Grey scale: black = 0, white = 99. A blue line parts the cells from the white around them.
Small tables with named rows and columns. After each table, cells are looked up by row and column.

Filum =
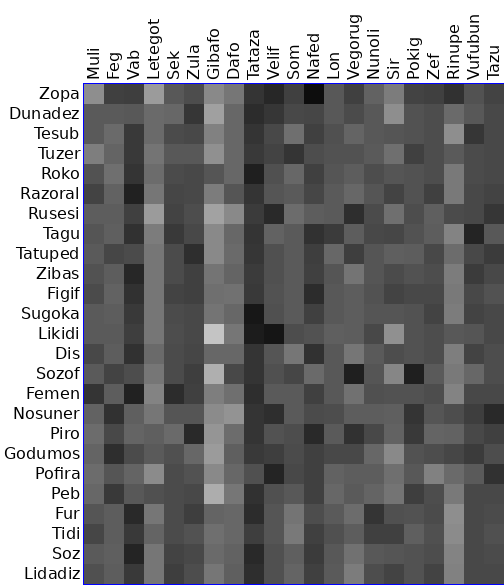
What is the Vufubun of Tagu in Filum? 14
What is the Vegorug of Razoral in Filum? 40
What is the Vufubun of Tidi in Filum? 28
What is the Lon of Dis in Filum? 34
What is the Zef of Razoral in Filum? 25
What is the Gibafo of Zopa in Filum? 53
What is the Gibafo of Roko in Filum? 33
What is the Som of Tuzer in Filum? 20
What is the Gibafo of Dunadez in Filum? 62
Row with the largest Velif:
Tagu

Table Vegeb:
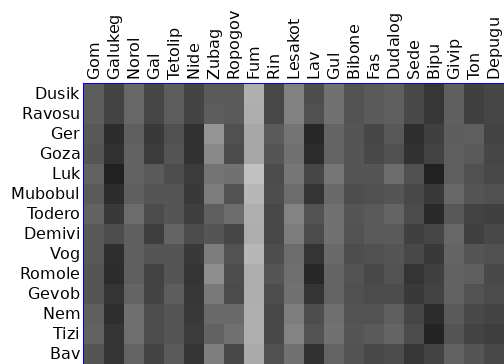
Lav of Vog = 20
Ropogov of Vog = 32
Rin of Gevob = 30
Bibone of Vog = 30
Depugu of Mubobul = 31
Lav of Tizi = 32
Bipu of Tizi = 14
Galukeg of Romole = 17
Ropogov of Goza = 29
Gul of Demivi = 44
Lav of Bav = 19
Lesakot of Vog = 42
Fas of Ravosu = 35
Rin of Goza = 33
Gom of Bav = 33
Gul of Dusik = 44
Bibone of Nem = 32
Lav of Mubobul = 20
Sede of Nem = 27

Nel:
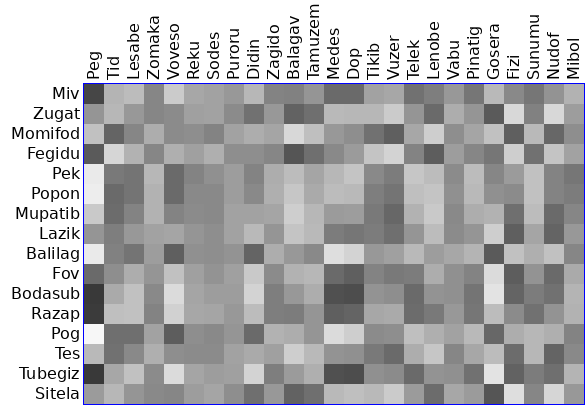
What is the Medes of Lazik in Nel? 48
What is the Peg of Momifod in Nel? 75
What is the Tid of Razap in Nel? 74
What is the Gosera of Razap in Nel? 73
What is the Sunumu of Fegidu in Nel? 44
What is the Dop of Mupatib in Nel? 61
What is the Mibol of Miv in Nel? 69
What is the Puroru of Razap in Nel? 59
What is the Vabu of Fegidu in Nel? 61
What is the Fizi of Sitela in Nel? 86
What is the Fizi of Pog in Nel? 67
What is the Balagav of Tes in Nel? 80
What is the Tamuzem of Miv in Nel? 58
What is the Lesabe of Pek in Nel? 45
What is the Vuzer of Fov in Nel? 47
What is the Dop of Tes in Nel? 56
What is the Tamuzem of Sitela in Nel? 43
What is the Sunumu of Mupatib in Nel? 73
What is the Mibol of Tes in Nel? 53

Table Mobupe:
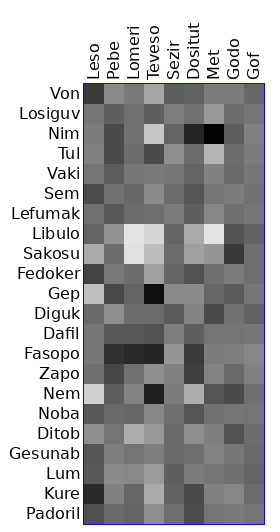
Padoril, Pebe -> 41
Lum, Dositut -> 48
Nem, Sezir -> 48
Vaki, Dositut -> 39
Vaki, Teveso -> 47
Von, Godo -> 48
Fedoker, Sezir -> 39
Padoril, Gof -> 45
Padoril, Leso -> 31
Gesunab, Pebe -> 49
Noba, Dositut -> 33
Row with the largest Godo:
Kure

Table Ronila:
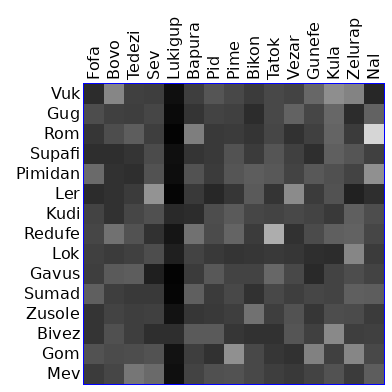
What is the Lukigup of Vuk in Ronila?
6
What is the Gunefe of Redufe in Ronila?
29
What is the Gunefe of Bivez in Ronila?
25
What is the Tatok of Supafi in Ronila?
33
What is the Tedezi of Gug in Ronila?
24
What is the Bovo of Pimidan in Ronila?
19
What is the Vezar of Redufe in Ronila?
19
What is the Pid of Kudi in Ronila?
30

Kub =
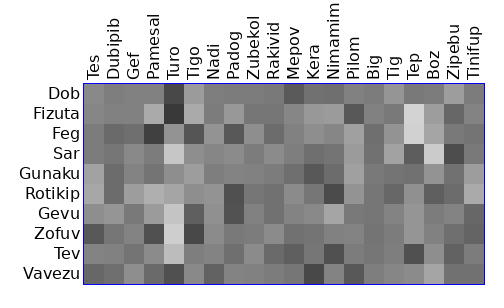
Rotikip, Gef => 61
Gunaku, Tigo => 61
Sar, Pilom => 60
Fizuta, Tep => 82
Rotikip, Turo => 64
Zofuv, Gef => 51
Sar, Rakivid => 54
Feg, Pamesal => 25

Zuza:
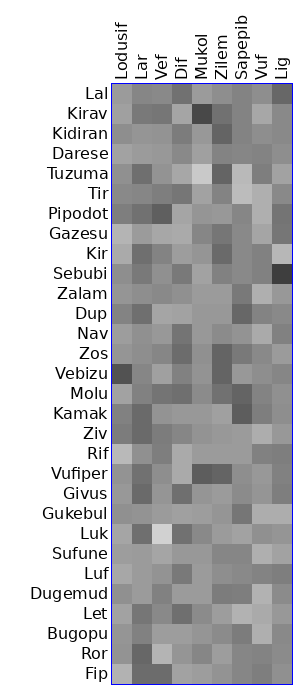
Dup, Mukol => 59
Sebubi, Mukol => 63
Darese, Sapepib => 52
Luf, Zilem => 55
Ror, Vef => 70
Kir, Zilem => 41
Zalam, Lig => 59
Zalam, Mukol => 60
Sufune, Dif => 59
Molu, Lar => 50

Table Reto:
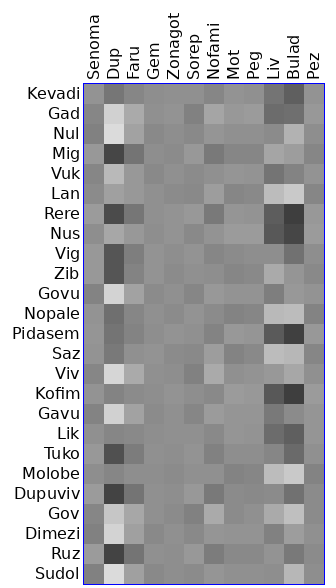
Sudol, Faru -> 62
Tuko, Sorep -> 57
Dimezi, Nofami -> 58
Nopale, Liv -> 72
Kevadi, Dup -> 46
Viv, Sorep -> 50
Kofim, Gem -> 55
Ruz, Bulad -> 47
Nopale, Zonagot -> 54

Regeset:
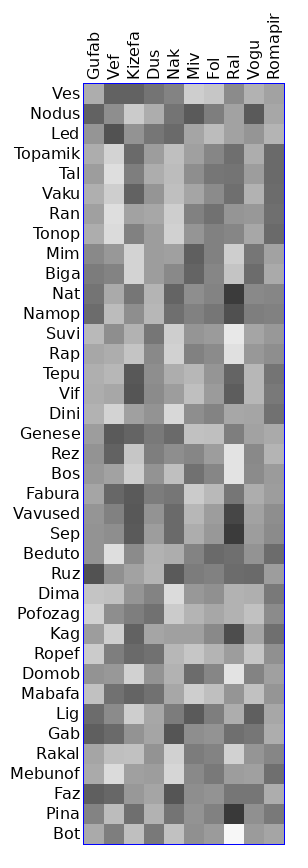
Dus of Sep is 61
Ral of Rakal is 81
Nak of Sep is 41
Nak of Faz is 33
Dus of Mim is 61
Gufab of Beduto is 57
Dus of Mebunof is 61

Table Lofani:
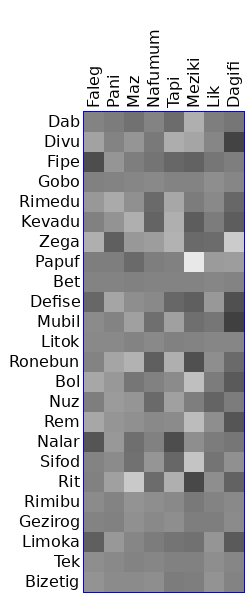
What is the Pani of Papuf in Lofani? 49
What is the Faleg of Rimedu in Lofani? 59
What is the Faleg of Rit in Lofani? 50
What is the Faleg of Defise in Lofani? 40
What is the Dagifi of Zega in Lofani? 79
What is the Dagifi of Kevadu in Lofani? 36
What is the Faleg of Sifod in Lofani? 51
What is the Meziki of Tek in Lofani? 50
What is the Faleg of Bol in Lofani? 65
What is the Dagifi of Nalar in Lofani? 46
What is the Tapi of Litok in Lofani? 50
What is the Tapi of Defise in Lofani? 40
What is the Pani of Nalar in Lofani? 59
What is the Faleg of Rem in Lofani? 65
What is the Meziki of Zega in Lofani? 41
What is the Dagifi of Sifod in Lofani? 56

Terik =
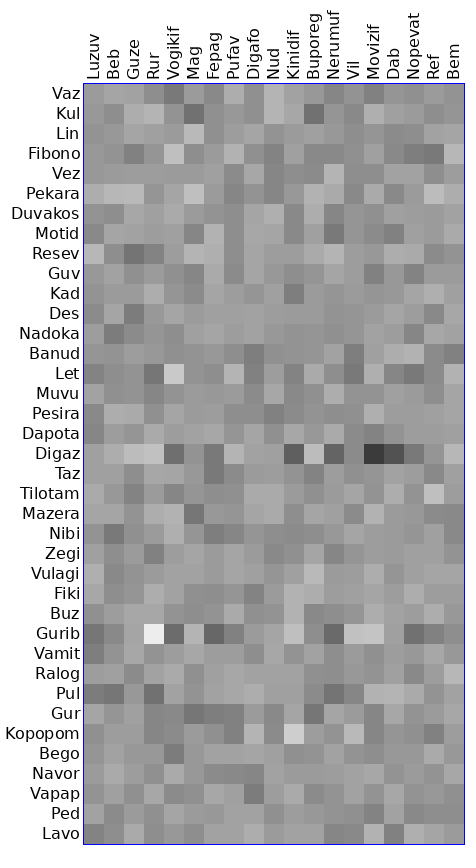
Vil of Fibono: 56
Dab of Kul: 62
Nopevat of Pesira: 61
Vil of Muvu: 57
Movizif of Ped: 51
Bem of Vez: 61
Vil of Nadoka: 58
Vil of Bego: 57
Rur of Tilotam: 60
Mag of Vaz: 60
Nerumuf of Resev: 70
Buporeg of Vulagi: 72
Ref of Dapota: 61
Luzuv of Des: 54
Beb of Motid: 64
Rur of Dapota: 66
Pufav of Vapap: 62
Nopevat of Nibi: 58
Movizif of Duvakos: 56
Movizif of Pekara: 66

